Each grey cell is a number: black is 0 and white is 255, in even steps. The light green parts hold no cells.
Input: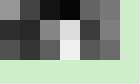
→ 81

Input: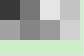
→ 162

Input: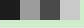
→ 29

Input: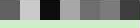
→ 96

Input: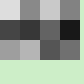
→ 158

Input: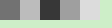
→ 114

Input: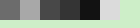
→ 108
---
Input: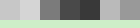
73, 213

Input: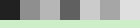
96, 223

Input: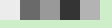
153, 236

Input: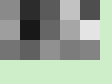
102, 228

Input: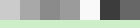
155, 249

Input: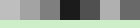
27, 190

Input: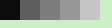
124, 198

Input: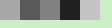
130, 196
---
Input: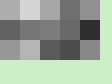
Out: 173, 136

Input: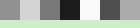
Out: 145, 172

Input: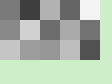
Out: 122, 81

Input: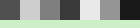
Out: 80, 24

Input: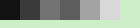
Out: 18, 216

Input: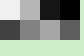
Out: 241, 93

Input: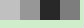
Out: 192, 125

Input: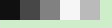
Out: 16, 186

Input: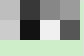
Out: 190, 86
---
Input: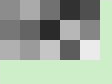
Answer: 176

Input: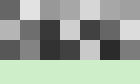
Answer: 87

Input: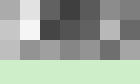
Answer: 190

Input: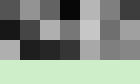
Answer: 175

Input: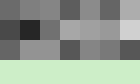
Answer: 101

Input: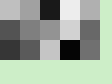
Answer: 54

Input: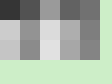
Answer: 197
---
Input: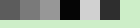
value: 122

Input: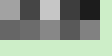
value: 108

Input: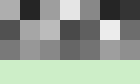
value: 151

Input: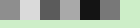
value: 218

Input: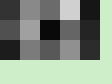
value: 123

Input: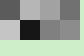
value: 22

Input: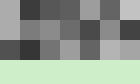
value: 54

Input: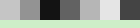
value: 147

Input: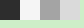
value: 245
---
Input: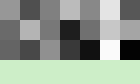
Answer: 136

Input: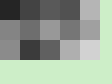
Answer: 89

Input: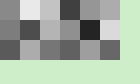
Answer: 64

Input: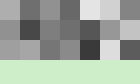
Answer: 228

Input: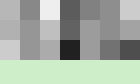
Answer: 129

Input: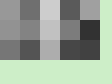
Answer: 205
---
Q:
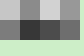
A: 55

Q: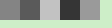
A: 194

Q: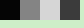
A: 132

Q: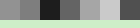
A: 166

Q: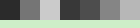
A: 77

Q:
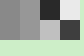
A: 151

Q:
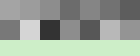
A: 87

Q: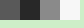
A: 40

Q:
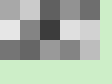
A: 153

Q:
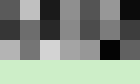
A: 151
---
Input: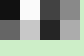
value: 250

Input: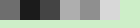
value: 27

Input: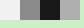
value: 139

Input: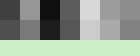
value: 150

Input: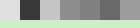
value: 56

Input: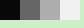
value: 102

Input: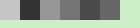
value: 51
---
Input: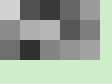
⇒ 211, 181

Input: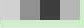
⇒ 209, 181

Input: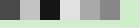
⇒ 225, 195

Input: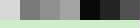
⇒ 215, 163

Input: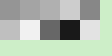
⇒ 241, 227

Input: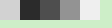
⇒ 239, 210

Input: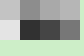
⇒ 228, 195
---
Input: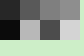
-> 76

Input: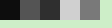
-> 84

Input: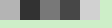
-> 120

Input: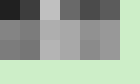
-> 75

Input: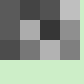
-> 76

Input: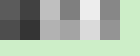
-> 77

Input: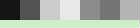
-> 117
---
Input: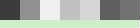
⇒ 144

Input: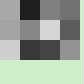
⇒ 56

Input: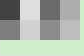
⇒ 208

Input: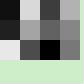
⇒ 76

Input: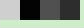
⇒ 3

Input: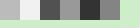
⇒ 241
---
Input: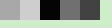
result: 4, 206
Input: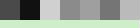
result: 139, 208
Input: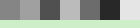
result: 187, 229
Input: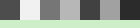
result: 183, 241
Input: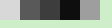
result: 61, 216
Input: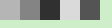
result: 48, 218
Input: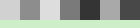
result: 122, 221
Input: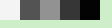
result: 146, 244
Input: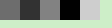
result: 130, 206
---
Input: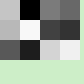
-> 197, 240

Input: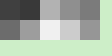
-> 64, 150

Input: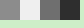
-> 140, 46

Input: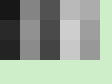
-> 23, 152

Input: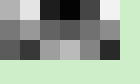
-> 178, 41

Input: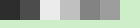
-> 45, 157
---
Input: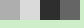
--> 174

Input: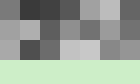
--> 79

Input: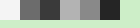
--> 108

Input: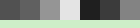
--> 81

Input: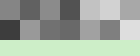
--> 97

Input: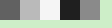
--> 138

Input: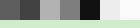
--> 94
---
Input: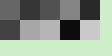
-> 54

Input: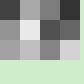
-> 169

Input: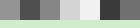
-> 79

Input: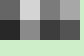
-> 212

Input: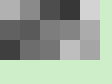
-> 138

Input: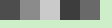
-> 139
